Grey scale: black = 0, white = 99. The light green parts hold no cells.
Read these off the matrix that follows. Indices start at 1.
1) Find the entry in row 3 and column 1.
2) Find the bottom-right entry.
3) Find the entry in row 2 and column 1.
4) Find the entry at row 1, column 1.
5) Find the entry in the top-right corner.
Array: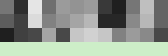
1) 12
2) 28
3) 36
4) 46
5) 39

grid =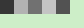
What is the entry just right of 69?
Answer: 44
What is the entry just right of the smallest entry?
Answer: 69
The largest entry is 76

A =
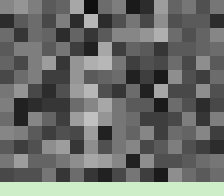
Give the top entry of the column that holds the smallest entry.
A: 6
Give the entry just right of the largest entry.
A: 58
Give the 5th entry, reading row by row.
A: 39
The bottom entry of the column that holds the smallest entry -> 21
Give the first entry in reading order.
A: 52
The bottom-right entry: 42
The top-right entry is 46
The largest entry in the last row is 55
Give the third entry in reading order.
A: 49
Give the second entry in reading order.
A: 58
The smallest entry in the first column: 17
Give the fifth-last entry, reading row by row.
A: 10
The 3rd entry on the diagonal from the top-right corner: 31
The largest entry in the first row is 65
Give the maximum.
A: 75
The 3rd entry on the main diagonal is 42
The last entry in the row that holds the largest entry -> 49
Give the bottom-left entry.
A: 28
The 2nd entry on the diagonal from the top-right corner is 35

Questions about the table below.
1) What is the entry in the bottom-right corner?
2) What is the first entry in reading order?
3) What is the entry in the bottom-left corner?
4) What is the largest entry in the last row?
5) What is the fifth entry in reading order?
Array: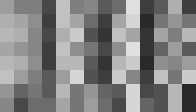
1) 16
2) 61
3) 52
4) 83
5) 75

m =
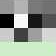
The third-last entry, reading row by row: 25
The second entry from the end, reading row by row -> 61
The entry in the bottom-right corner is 83
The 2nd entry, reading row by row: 69

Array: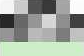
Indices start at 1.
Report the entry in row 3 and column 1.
58
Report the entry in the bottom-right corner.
75
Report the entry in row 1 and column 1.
95
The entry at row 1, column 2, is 79
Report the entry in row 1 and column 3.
32

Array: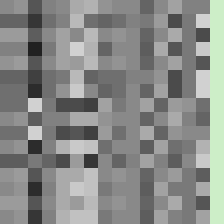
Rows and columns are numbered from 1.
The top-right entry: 50
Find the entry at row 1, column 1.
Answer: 53
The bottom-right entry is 63
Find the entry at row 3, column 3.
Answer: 36
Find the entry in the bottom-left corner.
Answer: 53
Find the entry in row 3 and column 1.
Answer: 60
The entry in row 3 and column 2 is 60
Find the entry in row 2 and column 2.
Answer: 39
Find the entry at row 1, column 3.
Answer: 33
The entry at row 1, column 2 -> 57
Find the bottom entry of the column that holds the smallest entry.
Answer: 21
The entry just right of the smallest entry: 47
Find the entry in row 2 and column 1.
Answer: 39
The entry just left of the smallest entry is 50

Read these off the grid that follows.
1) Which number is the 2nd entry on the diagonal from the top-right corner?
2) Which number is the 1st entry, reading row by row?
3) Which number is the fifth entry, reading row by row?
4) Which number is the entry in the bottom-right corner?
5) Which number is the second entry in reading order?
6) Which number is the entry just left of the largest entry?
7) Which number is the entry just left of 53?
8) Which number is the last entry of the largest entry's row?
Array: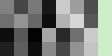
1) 83
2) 50
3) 79
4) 76
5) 27
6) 69
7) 5
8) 34

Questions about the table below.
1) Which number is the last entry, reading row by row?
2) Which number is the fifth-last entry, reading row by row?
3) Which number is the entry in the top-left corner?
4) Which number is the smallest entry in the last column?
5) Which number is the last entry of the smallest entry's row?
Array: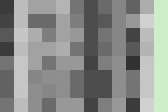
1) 81
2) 26
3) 23
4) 67
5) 77

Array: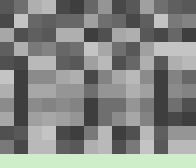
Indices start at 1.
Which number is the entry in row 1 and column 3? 68
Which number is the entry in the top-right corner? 34
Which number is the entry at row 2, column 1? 28
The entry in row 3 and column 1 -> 65
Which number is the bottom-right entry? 72
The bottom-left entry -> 47
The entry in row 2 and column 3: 40
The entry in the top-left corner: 34
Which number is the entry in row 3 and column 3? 37
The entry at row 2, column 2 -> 76
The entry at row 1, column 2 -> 43

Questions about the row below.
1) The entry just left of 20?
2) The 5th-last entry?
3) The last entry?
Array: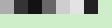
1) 67
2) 7
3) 13
